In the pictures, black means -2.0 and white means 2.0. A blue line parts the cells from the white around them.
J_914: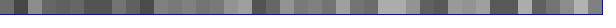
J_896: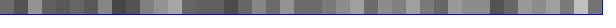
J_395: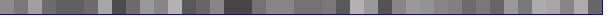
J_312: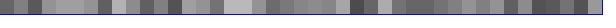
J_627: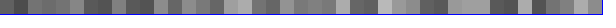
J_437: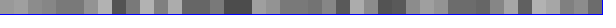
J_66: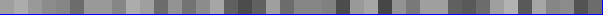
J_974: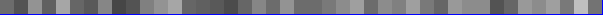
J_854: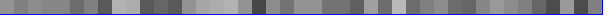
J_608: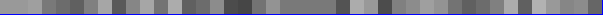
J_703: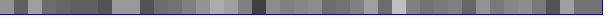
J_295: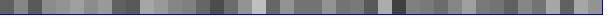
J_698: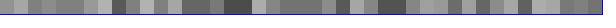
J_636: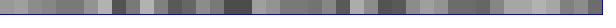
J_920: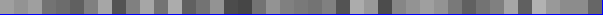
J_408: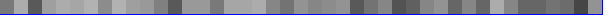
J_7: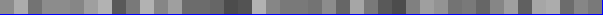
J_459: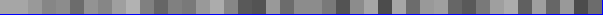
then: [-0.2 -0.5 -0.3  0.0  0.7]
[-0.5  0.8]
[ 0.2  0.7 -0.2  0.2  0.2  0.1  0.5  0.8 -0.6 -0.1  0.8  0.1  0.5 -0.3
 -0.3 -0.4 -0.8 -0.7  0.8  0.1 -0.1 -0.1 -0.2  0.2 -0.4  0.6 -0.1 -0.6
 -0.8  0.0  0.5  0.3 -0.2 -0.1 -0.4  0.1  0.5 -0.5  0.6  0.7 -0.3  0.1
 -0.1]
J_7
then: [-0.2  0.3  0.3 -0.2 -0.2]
[-0.5  0.5]

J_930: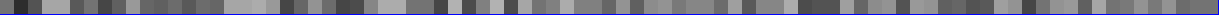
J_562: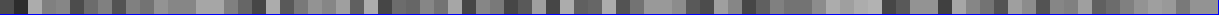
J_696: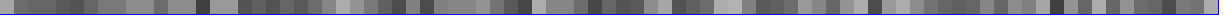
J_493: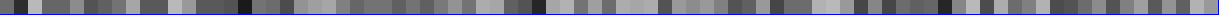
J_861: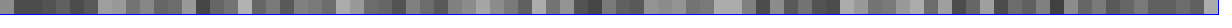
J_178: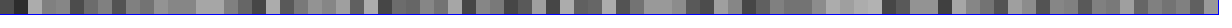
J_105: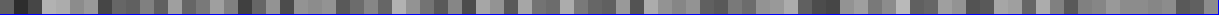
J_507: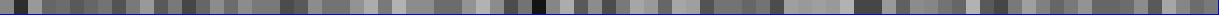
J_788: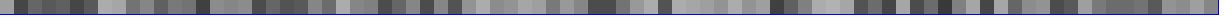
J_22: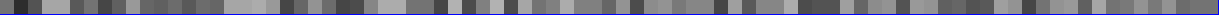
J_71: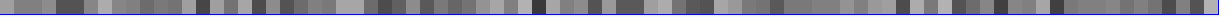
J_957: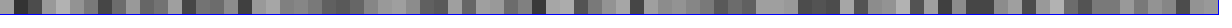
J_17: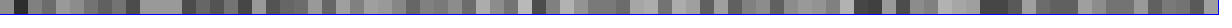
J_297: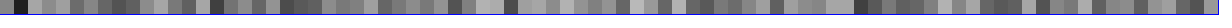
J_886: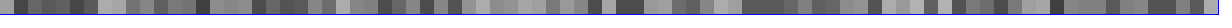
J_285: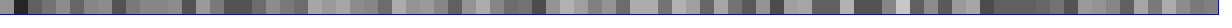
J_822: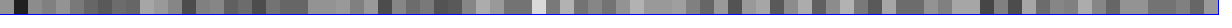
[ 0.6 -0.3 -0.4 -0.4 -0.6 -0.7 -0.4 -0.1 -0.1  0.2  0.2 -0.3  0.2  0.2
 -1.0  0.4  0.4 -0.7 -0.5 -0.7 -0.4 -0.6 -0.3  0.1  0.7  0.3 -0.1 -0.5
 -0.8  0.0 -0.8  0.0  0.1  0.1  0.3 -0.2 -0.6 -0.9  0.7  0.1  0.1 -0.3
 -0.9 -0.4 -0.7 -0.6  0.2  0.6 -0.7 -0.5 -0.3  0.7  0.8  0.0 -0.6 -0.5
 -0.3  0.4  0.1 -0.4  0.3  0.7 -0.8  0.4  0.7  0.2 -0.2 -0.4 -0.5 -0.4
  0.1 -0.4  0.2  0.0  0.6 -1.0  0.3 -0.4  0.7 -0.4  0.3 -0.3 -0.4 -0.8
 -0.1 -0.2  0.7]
J_696
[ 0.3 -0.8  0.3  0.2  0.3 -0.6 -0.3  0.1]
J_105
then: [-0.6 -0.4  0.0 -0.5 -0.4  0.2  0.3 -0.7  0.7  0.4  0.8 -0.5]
[ 0.8 -0.7]

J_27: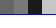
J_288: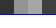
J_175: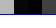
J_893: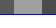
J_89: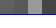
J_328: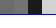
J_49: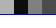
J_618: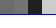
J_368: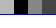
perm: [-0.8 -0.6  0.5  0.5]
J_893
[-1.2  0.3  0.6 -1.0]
J_288
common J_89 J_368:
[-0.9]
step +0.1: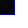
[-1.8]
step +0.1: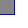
[0.2]
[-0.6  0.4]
J_89

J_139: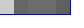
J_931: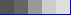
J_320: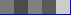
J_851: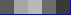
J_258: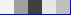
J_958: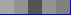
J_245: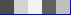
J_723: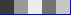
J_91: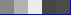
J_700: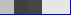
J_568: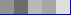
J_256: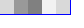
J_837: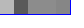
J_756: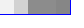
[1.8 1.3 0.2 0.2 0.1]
J_756
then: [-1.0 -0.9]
[1.6 1.6]
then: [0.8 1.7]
[-0.9 -0.8]
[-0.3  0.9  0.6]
J_568

